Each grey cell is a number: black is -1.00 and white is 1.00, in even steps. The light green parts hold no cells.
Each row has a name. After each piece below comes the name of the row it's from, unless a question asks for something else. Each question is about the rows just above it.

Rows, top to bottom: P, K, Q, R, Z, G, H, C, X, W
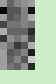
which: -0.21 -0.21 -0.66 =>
Z
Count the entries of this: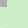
1
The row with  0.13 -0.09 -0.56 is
H
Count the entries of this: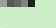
5
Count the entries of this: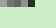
5
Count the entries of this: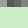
4
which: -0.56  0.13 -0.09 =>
G

